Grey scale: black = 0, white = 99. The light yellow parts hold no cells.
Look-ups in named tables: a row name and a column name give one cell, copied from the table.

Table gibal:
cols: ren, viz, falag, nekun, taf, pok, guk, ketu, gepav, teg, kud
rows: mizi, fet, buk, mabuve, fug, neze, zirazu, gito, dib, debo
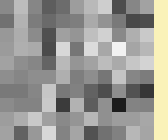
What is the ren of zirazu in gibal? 47
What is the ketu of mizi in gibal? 80
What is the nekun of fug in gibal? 39
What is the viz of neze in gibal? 52
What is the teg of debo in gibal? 71
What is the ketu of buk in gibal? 81
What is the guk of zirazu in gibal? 38
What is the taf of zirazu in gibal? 47
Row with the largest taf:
mabuve

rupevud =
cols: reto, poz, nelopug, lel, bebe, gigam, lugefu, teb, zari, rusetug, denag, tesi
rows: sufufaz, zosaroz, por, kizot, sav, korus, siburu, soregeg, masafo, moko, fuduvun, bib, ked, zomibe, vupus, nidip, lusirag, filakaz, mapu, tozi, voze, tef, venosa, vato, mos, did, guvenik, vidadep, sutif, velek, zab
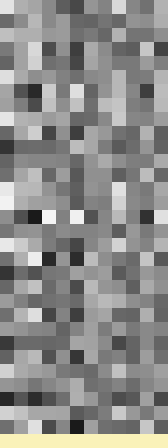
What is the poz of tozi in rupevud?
42
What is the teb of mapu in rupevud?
55
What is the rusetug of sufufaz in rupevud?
52
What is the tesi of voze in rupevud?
56
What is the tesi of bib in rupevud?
66
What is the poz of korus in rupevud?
66
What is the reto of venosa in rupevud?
43
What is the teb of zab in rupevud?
43
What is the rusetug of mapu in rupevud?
41
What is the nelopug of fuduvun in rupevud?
42

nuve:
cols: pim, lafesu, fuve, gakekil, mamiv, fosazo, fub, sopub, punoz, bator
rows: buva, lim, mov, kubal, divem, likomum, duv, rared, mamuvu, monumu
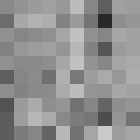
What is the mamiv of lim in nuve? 51
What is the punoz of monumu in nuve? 61
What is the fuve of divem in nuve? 53
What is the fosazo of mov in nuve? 75
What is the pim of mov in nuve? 56
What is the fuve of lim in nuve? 69
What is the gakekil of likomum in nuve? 43
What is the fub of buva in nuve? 52
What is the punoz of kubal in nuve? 60
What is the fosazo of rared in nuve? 44
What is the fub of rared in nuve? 52
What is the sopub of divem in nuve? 52
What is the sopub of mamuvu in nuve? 30
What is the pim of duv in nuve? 55
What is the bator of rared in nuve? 58
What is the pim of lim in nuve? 42
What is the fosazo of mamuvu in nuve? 48
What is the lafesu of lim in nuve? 65
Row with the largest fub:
monumu

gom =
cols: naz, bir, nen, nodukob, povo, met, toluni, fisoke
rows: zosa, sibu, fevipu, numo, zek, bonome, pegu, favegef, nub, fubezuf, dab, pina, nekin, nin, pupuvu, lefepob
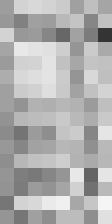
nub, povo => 78
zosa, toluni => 74
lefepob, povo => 73
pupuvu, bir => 82
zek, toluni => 76
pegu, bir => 79
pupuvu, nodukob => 91
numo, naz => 64
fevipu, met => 63
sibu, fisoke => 75
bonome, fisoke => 74
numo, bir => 90
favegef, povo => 71
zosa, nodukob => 82
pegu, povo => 78
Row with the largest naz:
fevipu

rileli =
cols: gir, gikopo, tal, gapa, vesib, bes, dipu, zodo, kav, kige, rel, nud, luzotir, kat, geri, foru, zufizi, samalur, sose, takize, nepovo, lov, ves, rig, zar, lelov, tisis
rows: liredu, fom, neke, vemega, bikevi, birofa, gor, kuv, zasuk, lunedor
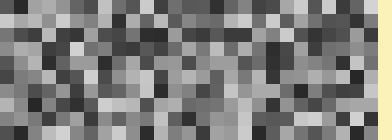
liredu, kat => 34
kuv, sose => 56
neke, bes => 21
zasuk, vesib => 47
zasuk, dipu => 23
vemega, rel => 34
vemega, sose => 45
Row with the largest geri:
birofa

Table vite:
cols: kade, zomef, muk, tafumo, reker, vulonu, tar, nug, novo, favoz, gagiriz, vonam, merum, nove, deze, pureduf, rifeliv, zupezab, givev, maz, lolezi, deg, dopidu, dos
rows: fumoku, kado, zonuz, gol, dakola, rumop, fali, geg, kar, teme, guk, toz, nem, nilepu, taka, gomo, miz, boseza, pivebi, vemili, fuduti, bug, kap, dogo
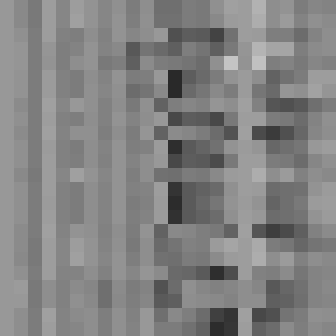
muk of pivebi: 47
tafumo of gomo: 61
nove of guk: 35
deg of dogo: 49
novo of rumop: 57
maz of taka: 39
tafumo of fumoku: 61
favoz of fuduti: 48
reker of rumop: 50
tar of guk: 55
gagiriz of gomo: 51
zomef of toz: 56

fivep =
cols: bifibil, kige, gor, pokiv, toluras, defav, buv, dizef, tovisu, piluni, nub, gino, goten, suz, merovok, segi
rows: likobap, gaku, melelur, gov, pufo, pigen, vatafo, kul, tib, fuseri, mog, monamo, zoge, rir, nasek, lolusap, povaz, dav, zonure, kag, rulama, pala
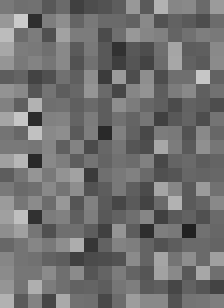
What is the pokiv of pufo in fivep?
46
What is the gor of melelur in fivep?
48
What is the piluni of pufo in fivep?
33
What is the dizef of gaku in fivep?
41
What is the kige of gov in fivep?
48
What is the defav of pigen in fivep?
37
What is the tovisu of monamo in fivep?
44
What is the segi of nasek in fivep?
53
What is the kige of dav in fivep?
45

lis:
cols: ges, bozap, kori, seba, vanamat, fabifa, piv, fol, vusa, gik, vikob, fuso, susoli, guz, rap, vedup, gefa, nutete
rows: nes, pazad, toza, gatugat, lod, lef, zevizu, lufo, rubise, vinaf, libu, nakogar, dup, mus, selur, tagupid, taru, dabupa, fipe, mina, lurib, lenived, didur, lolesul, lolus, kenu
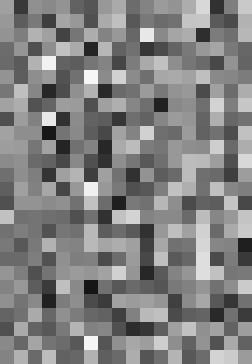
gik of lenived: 60
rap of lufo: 43
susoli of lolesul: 62
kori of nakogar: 41
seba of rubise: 90
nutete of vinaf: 75
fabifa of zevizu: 56
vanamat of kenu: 38
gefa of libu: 41
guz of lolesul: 75
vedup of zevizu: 62

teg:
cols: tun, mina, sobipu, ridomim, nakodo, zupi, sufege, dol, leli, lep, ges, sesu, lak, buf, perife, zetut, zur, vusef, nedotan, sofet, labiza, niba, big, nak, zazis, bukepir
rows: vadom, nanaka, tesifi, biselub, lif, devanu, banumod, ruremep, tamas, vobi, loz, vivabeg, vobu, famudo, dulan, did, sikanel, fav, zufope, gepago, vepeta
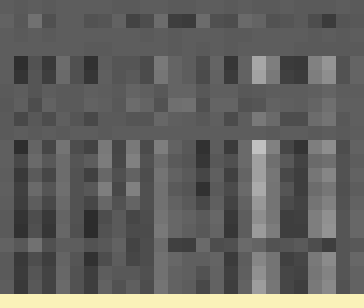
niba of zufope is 27
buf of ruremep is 44
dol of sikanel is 32
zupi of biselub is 36
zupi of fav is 36
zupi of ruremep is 35
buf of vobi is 36

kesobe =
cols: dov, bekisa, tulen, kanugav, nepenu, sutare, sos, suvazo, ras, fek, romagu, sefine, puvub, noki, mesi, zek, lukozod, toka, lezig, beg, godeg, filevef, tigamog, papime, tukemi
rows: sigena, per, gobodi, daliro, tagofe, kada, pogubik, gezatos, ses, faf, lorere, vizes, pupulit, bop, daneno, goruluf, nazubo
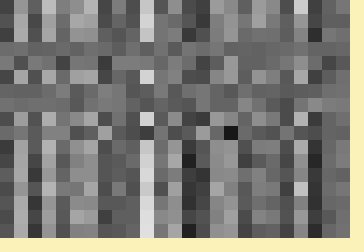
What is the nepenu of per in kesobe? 42
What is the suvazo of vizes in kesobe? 33
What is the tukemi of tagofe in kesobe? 34
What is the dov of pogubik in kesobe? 39
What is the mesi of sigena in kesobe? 25
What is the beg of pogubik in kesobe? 39
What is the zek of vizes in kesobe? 54
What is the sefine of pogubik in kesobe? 47
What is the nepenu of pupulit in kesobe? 39
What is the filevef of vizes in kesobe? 56
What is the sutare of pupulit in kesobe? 55
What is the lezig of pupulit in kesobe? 50
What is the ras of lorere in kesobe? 41
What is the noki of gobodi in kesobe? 22
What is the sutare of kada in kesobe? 62

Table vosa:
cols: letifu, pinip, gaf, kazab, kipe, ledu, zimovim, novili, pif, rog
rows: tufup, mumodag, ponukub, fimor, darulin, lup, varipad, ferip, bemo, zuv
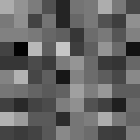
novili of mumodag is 32
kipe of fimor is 77
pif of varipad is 36
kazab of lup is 37
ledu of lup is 51
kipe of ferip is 49
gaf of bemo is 35
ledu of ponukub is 21
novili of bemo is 67
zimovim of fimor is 37
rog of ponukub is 50
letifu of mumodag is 47
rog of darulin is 40

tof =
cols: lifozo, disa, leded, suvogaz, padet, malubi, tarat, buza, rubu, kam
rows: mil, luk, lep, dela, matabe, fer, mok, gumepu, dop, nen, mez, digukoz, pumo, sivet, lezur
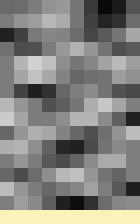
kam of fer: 56
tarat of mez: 29
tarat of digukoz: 54
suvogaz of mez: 38
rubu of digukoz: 66
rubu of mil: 10

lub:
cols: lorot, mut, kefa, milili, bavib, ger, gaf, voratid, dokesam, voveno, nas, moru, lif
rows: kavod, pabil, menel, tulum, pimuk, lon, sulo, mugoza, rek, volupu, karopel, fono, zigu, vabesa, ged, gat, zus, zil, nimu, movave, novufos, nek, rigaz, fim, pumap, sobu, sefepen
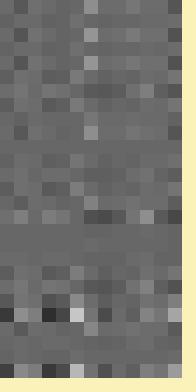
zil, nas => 40
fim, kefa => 42
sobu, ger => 42
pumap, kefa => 40
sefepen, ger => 71
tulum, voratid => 39
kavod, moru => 42
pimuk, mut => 33
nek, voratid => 36
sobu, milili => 39
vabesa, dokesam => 40
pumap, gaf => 39
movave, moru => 41
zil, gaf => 41
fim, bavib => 39
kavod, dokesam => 42
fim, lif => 35
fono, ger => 45

